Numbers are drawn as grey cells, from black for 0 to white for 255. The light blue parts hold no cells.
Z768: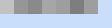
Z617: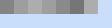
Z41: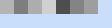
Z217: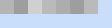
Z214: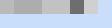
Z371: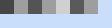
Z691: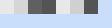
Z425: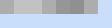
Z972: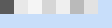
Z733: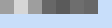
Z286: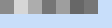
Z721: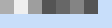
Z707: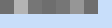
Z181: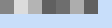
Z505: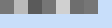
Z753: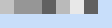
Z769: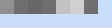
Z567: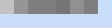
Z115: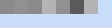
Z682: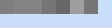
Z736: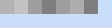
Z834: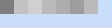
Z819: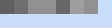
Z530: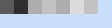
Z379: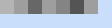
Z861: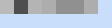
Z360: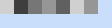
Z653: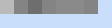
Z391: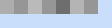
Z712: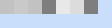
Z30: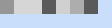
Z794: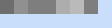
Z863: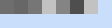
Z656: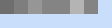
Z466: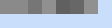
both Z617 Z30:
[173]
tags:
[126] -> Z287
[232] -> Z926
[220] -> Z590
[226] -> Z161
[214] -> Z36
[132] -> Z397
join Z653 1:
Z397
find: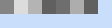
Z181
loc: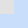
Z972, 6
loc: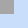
Z768, 3
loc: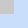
Z712, 1
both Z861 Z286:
[173]

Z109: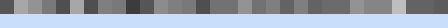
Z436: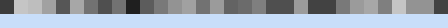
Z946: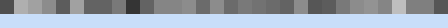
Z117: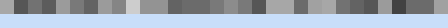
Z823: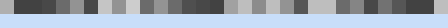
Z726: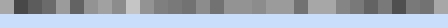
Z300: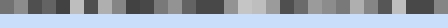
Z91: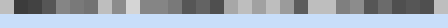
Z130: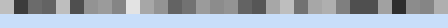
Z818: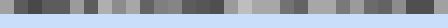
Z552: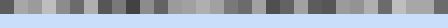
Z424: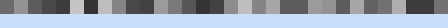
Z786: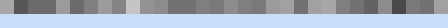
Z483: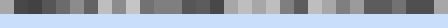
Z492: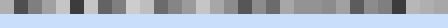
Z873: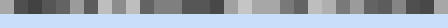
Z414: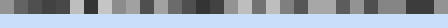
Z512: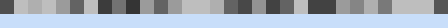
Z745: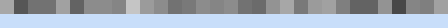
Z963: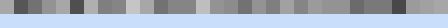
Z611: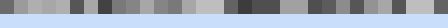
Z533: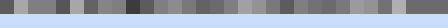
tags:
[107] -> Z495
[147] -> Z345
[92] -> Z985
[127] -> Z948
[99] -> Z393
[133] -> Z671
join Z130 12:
Z393
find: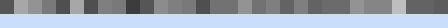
Z109
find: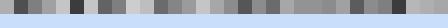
Z492
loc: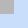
Z492, 29

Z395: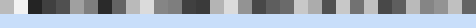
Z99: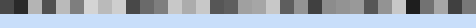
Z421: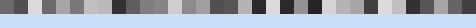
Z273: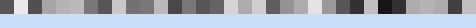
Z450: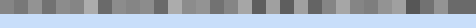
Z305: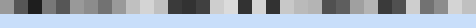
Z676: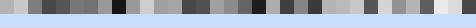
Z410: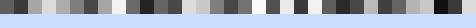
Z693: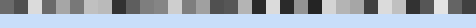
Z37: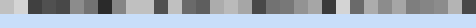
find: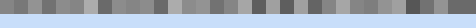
Z450
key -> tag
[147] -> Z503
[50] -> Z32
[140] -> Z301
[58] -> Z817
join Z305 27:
Z817
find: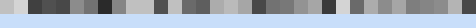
Z37
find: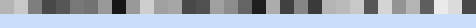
Z676

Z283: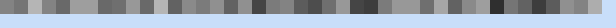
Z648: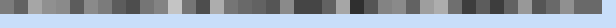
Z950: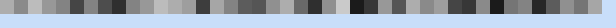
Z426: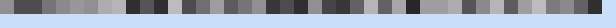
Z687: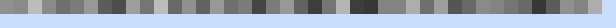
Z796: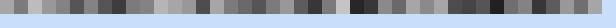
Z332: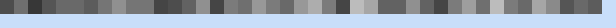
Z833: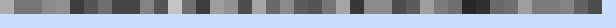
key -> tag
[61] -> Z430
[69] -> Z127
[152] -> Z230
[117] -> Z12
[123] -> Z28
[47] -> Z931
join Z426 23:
Z127
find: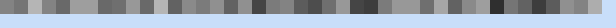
Z283
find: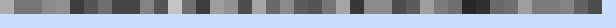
Z833
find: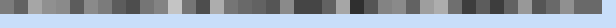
Z648

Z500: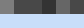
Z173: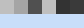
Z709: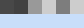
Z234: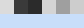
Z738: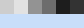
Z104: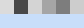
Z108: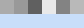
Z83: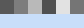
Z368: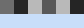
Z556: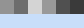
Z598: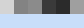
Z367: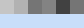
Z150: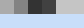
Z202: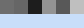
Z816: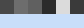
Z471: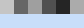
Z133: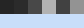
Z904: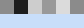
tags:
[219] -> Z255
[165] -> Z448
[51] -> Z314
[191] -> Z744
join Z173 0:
Z744
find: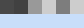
Z709
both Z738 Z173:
[51]

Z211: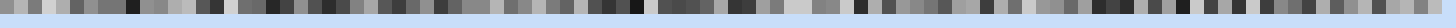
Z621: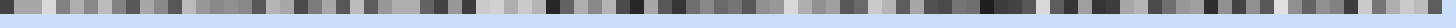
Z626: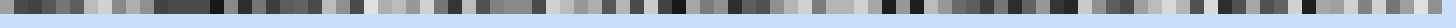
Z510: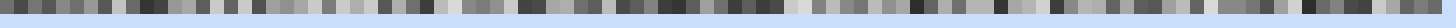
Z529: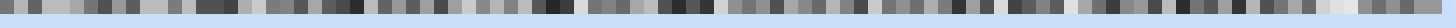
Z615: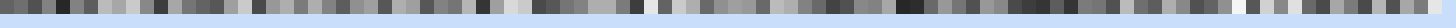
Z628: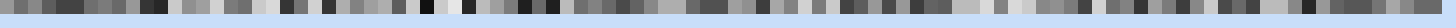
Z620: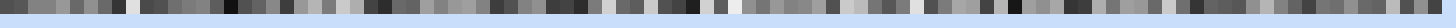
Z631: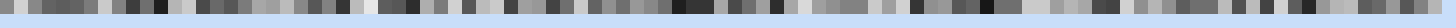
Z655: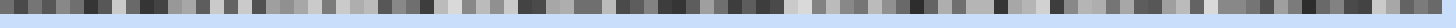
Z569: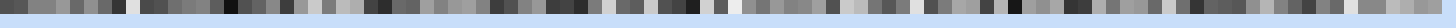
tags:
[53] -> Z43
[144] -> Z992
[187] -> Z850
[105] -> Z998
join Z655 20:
Z992
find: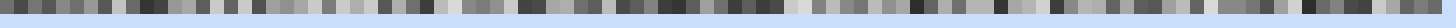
Z510
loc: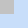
Z510, 8
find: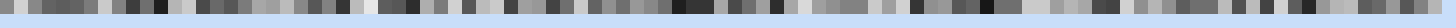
Z631

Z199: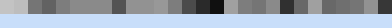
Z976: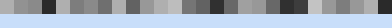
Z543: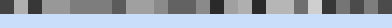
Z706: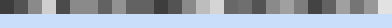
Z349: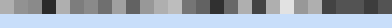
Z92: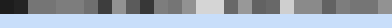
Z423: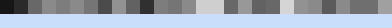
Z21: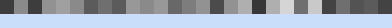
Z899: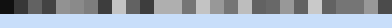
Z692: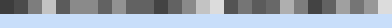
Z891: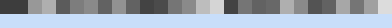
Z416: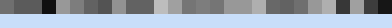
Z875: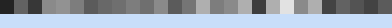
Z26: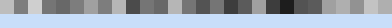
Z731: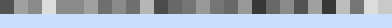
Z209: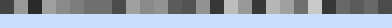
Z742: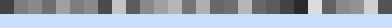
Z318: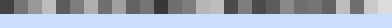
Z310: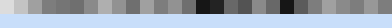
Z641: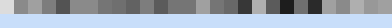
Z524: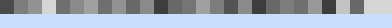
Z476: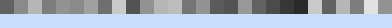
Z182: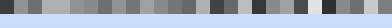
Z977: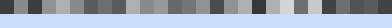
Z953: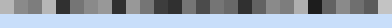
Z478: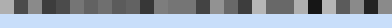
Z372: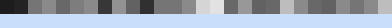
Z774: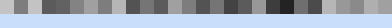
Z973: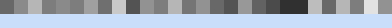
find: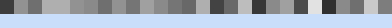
Z182
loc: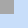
Z891, 24
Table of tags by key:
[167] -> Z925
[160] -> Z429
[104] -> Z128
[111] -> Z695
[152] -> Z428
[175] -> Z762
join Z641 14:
Z429
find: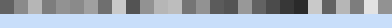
Z476
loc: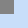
Z774, 5
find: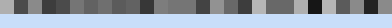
Z478
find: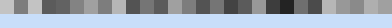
Z774

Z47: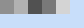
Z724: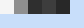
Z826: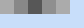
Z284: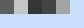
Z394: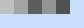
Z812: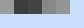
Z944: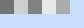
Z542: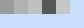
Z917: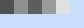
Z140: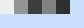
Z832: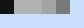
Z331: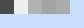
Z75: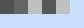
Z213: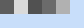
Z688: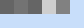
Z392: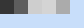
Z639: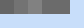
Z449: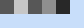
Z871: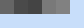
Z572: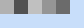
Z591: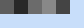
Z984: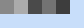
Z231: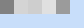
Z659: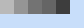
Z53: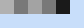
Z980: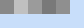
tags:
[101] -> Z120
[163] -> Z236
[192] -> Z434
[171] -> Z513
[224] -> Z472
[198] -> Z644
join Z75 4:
Z434
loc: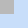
Z659, 0

